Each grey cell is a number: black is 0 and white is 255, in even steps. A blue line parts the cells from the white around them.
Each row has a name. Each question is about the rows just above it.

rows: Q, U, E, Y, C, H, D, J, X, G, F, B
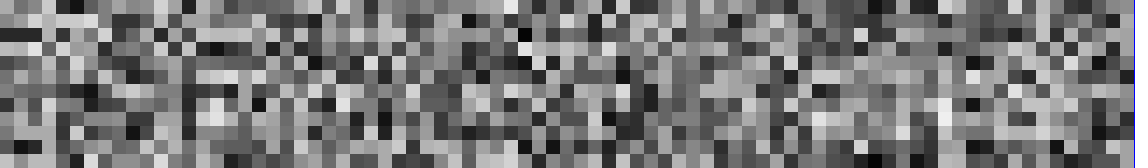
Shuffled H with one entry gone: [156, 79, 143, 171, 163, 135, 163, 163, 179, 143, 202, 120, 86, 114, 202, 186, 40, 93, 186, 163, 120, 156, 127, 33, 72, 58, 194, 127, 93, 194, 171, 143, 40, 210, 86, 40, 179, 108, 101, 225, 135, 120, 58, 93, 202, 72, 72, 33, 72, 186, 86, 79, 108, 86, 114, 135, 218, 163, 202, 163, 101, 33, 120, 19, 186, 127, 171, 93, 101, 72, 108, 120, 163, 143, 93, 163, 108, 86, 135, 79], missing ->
[27]
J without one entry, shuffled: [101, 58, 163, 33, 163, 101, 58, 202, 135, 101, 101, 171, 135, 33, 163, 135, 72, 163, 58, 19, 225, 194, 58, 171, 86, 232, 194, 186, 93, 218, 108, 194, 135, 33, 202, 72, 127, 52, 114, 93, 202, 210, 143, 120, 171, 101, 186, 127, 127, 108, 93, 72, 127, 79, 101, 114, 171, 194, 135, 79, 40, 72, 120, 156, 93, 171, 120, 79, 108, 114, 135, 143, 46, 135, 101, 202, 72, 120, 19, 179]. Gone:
[65]
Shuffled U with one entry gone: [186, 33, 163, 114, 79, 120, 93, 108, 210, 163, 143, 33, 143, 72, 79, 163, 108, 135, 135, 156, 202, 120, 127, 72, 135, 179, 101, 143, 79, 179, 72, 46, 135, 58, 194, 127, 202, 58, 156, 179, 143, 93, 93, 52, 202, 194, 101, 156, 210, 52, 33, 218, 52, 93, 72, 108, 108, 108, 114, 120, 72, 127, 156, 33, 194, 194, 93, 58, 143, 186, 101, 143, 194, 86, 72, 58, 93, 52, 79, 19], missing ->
[171]
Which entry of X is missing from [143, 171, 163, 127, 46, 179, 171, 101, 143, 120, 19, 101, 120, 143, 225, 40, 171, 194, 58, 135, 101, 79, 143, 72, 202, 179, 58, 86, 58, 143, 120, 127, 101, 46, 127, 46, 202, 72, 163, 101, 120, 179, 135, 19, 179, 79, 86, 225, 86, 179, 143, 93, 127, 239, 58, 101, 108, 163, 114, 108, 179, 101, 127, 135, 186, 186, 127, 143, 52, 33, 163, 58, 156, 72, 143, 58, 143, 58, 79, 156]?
[150]

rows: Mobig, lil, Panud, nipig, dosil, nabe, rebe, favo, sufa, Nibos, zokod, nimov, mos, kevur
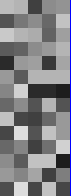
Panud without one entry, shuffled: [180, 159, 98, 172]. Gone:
[201]
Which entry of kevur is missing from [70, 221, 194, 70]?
[77]
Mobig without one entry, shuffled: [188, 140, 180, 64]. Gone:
[147]
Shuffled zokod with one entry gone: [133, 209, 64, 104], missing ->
[112]
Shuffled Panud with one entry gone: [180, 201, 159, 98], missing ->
[172]
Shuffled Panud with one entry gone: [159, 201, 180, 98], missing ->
[172]
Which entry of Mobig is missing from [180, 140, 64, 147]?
[188]

